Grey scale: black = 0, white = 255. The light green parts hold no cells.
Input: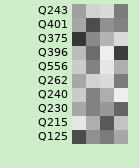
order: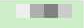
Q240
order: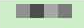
Q125
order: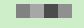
Q401

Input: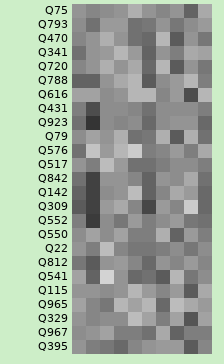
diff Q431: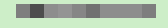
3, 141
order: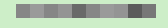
Q812

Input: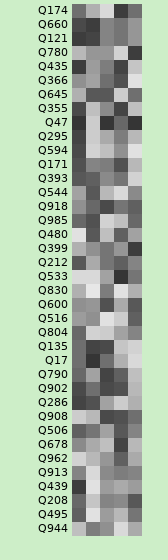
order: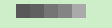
Q212
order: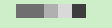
Q174
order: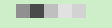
Q594
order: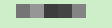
Q121

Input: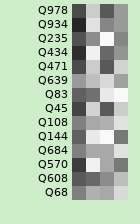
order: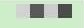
Q471
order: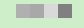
Q68
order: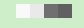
Q83
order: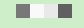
Q144
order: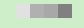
Q108
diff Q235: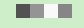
1, 140
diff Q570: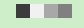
3, 120

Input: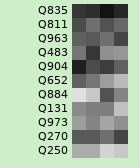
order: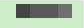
Q270
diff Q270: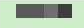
3, 69
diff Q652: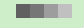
3, 186
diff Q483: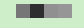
1, 54
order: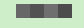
Q811

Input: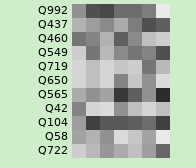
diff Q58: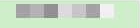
6, 234
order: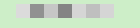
Q650
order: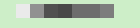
Q992
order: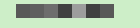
Q104
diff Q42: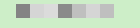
3, 145
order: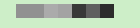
Q565

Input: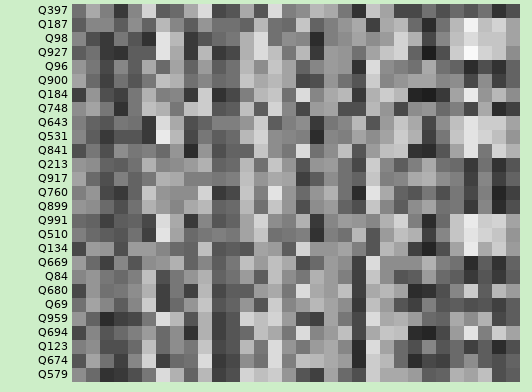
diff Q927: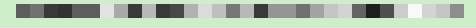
18, 155
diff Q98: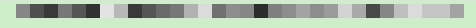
24, 177
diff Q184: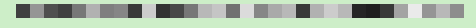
12, 127

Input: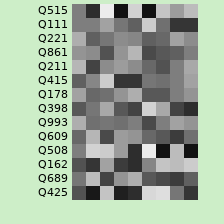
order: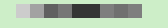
Q111
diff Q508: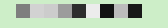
8, 18
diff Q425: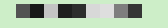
7, 118
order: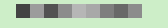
Q211
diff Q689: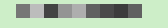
5, 88
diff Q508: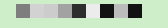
3, 156
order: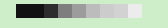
Q508

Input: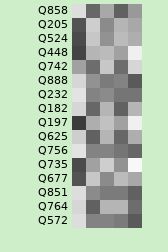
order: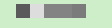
Q572
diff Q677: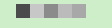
0, 83
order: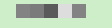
Q572
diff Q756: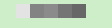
2, 131
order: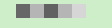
Q182

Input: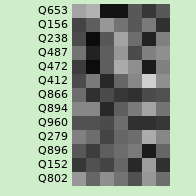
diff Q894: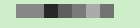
5, 163
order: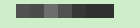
Q960

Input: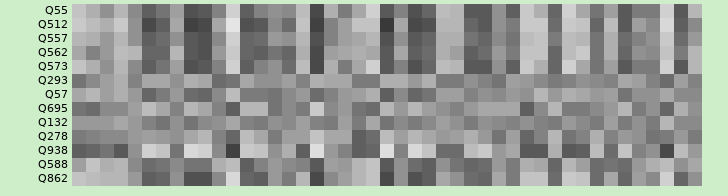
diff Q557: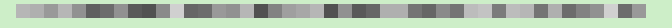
42, 201
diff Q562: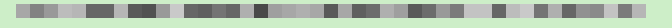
28, 95
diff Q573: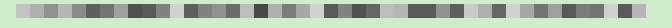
41, 123
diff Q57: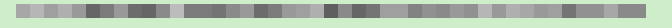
18, 130

